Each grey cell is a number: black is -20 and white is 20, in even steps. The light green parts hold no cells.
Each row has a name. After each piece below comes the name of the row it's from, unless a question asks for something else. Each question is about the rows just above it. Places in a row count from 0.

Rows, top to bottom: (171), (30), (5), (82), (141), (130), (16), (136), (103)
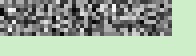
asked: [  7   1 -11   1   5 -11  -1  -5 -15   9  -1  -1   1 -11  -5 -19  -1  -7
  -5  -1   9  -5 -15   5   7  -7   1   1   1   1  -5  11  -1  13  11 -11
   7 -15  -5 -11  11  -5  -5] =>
(103)
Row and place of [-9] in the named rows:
(5), 36
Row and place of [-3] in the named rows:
(30), 14
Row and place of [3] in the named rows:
(5), 14
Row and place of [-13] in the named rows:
(16), 20
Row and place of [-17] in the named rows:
(30), 40

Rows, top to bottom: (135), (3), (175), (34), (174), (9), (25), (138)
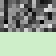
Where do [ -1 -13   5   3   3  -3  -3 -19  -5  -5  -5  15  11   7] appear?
(175)
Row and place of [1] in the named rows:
(174), 13
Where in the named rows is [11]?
(175), 12
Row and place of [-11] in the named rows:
(135), 7
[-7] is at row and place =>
(174), 7

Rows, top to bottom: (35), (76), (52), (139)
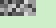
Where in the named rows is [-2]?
(76), 0
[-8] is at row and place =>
(52), 8

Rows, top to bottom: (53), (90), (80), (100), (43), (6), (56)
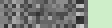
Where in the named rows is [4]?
(6), 4
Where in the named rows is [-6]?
(90), 10

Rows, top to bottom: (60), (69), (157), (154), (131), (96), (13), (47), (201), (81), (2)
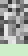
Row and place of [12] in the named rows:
(47), 6
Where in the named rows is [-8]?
(201), 0
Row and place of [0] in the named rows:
(201), 3

